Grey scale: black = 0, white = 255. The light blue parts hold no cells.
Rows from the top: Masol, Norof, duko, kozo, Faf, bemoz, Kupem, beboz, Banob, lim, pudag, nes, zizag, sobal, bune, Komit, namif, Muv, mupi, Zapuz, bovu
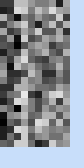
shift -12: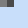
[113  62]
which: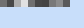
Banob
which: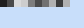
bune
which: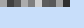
Faf
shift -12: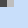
[ 62 178]
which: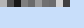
duko
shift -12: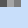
[ 74 153 113]

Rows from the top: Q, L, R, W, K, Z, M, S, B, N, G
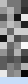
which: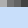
Q
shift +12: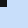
[32]
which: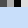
R

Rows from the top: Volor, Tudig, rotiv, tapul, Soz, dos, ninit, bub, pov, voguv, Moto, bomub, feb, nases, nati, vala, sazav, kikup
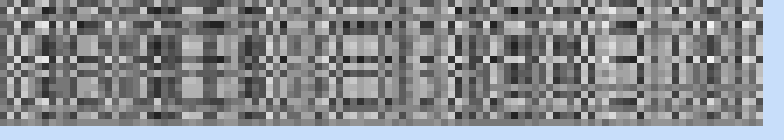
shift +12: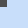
[91]
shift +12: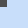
[91]
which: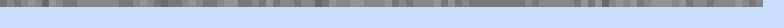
kikup

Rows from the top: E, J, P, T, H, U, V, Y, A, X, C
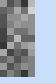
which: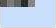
C
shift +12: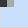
[ 66 181]
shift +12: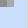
[154 181]
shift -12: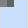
[117  87]

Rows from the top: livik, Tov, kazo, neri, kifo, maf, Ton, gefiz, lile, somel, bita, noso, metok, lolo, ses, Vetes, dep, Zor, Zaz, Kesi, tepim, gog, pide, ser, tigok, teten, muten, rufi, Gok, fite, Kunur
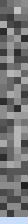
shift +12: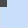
[86]
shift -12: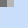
[103 170]
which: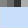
Vetes

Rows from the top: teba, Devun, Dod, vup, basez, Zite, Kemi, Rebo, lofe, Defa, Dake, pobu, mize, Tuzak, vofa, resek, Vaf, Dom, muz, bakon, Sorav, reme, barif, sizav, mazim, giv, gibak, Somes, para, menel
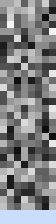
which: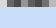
mize
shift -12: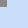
[126]
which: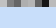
menel
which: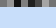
pobu
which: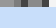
basez
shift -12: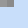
[139 126]

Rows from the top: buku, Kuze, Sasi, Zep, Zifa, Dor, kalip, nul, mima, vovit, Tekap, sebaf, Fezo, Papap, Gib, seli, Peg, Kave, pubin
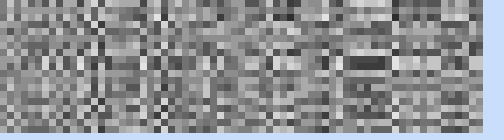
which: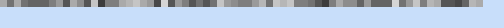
pubin
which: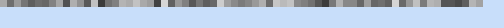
pubin
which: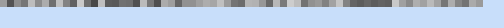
Zifa
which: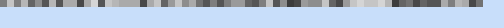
nul
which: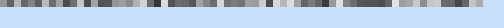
Peg
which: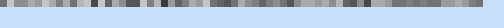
Fezo

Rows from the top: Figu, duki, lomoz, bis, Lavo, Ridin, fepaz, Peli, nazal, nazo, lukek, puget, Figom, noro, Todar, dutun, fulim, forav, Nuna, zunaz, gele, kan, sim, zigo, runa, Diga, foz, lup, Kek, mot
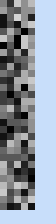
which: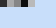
gele
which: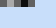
Lavo
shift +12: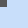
[100]
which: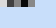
lup
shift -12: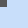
[76]
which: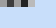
Peli

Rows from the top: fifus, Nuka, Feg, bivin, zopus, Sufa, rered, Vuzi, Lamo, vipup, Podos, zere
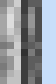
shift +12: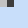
[206  73]
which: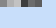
Podos
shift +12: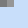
[134 162]
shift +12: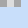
[178 233 178]

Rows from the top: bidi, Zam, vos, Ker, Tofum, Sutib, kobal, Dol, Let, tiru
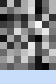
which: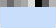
Zam
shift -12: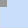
[140]
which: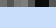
tiru
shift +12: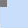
[134]
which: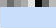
Zam

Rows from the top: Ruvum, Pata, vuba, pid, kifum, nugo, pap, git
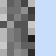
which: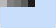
nugo
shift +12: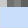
[213 124 140 108]
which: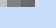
pap
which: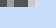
pid
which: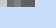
pap
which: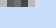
Ruvum
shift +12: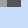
[171  96  96]

